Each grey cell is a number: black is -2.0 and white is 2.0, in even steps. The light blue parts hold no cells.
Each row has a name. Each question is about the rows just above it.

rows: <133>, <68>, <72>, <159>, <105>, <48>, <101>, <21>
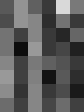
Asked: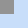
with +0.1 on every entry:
0.4
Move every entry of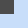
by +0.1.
-0.7
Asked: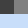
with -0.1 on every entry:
-1.1 -0.1
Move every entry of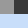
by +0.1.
0.5 -1.0
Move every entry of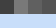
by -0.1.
-1.1 -0.2 -0.6 -0.8
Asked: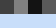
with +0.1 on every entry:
-0.9 0.1 -1.6 -0.5
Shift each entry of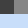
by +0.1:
-0.9 0.2

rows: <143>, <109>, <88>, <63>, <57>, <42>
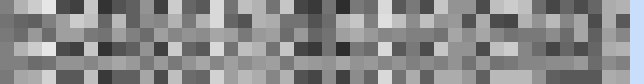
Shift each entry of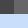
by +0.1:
-0.8 -0.3
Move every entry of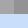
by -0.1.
0.5 0.2
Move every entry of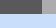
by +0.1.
-0.5 -0.5 -0.5 0.8
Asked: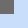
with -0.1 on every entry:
-0.4
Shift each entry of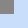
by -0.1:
0.0
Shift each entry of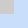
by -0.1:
1.1
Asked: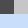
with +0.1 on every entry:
-0.7 1.2

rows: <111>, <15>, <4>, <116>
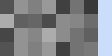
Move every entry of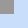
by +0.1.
0.5
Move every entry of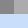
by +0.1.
0.2 0.8
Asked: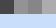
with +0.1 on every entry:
-0.8 0.4 0.2 0.8
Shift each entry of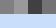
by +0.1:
0.1 0.5 -0.9 -0.1
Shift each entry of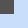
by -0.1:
-0.8
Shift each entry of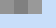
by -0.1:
0.2 -0.1 0.3
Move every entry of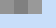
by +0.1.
0.4 0.1 0.5

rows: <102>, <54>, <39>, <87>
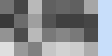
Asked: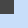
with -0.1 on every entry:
-1.0
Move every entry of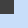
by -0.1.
-1.1
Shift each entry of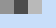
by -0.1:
0.2 -0.9 0.8

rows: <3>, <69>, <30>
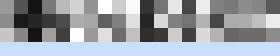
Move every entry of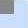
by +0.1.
0.2
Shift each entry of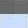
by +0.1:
-0.3 -0.2
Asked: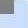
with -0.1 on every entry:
-0.1
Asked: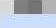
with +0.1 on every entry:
1.5 0.1 -0.1 0.9

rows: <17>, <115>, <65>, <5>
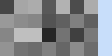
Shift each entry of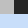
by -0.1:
0.9 -1.5
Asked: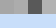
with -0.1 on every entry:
0.5 0.6 -0.7 0.7
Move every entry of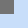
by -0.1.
-0.3

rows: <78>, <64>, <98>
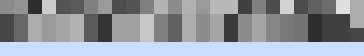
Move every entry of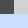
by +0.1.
-0.7 1.4
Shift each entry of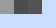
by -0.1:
0.3 -0.9 -0.8
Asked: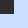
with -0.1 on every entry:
-1.4
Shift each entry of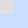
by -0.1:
1.4
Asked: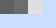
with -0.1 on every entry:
-0.6 -0.4 1.4
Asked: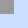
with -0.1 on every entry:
0.3

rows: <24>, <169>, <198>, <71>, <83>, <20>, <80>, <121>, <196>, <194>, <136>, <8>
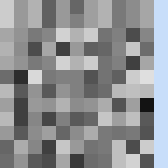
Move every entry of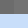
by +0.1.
-0.2 -0.1
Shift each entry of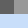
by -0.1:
-0.6 0.3
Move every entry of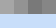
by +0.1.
0.7 0.4 0.0 0.2

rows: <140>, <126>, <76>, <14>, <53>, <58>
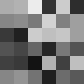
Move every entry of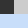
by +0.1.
-1.1 1.3
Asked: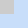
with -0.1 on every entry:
1.1
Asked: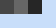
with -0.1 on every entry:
-1.0 -0.5 -1.5
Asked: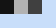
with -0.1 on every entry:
-1.8 0.7 -1.1
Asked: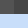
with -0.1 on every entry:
-0.8 -1.0
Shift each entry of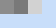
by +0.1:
0.3 0.0 1.4
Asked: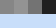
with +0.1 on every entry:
0.2 0.4 -0.1 -1.4

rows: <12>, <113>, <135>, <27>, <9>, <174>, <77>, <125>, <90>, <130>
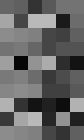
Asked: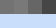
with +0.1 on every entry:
-0.1 0.0 -0.3 -0.8
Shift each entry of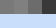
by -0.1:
-0.2 -0.1 -0.4 -1.2

